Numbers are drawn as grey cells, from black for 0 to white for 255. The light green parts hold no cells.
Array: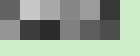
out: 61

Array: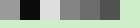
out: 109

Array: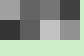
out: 93

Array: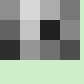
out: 77

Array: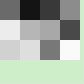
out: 73

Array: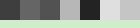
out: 82

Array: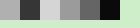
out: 101

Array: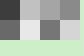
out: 118

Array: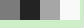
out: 166
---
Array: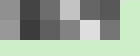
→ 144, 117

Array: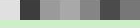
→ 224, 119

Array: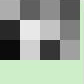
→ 173, 160

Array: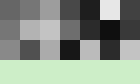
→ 102, 195

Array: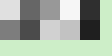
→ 224, 31

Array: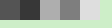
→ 84, 222

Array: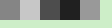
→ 133, 153

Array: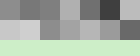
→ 141, 105

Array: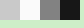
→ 201, 23
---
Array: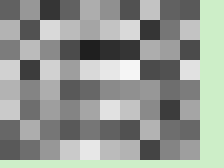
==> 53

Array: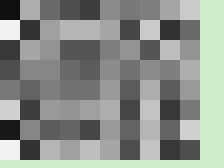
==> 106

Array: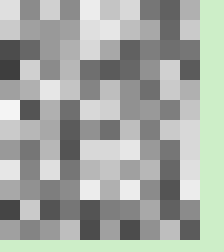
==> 208

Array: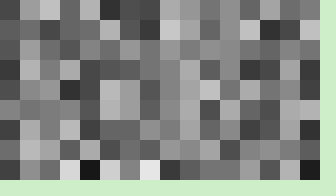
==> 192

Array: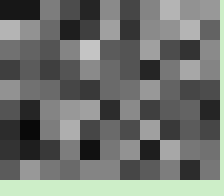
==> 125

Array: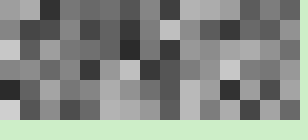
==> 50

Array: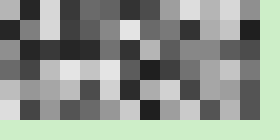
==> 215
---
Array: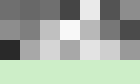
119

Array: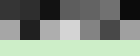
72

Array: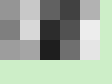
81

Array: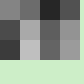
94

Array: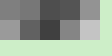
133

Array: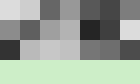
63

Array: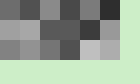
60

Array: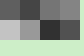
49

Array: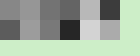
211
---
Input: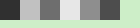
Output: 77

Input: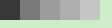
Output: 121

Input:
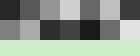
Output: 38

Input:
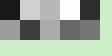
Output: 45

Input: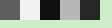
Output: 38

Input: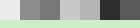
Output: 89

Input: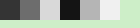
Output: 52
